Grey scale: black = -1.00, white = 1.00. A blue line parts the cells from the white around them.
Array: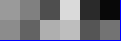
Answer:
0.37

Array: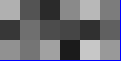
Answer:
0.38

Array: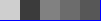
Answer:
-0.15

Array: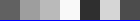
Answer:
0.46

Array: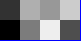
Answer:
0.37

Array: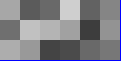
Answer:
0.41

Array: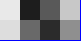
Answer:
0.57
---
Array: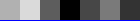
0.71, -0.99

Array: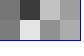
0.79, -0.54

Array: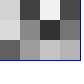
0.89, -0.61

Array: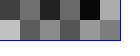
0.51, -0.94

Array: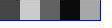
0.59, -0.91

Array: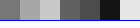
0.81, -0.84
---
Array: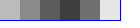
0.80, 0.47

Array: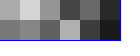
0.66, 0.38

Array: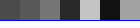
0.54, 0.28

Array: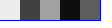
0.86, 0.26

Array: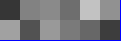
0.52, 0.26

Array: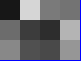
0.68, 0.41

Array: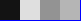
0.75, 0.42

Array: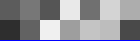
0.88, 0.83

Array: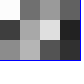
0.98, 0.75
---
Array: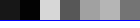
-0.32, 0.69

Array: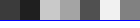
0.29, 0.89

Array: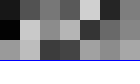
0.42, 0.63

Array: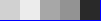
0.31, 0.85

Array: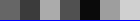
-0.37, 0.63

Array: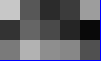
-0.43, 0.56
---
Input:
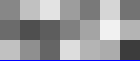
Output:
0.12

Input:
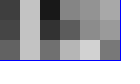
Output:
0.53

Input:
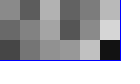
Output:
-0.08

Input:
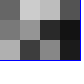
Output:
-0.52

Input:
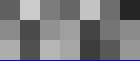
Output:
-0.37

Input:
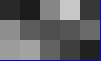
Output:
0.28

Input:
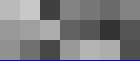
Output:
-0.12
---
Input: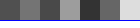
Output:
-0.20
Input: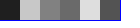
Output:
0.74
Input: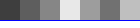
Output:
-0.11
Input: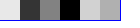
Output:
0.65
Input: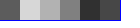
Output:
-0.62
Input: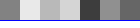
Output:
0.13
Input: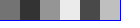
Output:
-0.43
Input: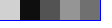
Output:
0.17
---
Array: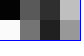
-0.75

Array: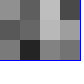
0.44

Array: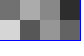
0.18

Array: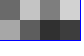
-0.62

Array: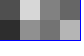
-0.10

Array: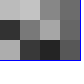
0.30

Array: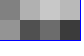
-0.15
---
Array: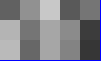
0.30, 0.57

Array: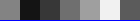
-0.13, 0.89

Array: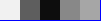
-0.90, 0.89

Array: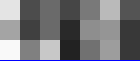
-0.68, 0.95

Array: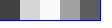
0.95, 0.95

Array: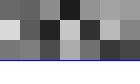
0.55, 0.70

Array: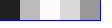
0.97, 0.97

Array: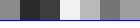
0.89, 0.89
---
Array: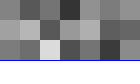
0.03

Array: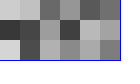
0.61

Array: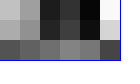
0.51

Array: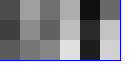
-0.40

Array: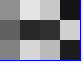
0.12

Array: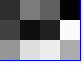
-0.65

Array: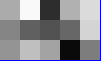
0.34
